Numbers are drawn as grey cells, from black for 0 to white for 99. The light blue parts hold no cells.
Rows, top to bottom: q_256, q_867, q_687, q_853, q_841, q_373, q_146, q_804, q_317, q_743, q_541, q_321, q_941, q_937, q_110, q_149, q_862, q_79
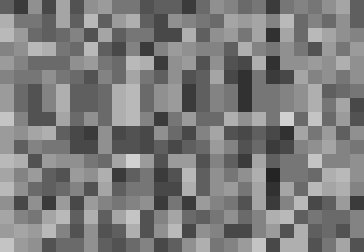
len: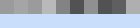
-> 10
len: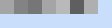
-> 7

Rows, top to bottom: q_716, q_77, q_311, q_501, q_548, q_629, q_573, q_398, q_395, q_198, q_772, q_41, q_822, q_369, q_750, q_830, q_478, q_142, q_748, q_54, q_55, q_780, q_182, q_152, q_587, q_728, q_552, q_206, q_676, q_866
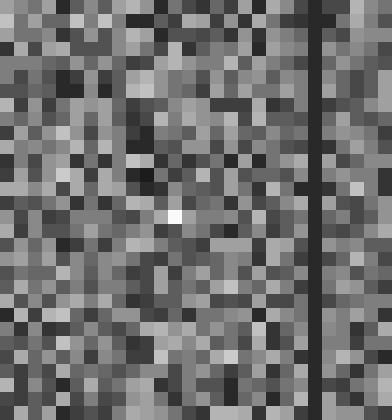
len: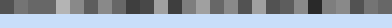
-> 28
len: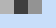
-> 3

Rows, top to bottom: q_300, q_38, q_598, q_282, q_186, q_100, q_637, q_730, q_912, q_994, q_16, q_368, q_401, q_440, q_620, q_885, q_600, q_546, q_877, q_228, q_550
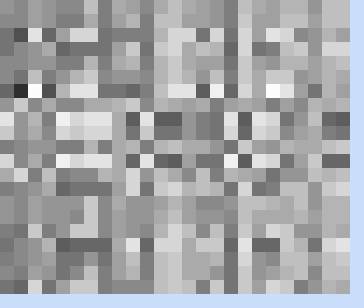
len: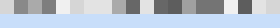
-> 20
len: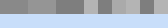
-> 12
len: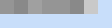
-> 7
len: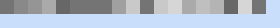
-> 19

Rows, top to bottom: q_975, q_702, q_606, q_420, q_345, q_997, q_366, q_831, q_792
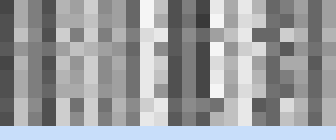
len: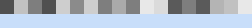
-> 18
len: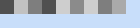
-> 9
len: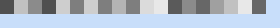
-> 19
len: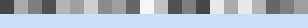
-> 22
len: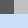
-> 2
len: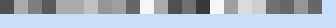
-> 23
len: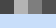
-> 4

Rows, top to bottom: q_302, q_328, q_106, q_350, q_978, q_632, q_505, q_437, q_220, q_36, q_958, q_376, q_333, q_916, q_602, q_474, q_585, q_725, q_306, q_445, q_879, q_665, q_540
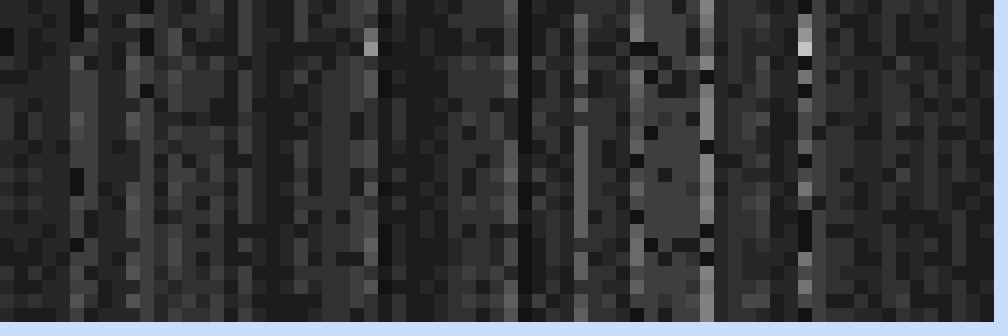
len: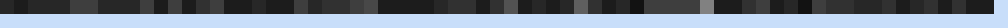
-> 71
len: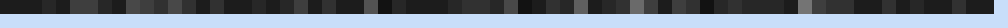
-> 71
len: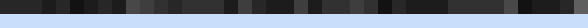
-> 42
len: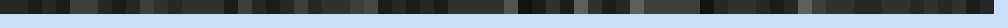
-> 71

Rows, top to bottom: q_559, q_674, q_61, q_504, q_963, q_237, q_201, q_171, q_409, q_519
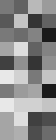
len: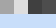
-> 4
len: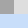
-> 2

